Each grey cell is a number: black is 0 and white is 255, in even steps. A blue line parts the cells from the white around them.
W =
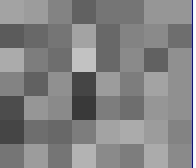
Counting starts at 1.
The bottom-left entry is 117
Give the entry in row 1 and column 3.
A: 131
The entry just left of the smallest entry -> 138
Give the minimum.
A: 57
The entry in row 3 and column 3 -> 110
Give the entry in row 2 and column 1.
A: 91
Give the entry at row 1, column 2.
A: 156
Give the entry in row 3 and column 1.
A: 171
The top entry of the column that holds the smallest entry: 97
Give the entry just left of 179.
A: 117
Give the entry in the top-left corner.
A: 163
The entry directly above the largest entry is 163
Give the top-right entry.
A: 150

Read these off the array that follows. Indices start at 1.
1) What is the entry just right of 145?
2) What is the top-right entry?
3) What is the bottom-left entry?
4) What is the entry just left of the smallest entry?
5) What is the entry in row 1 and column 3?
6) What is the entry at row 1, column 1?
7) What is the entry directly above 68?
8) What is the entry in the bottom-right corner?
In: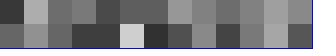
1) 102
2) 137
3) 102
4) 207
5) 109
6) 56
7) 109
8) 86
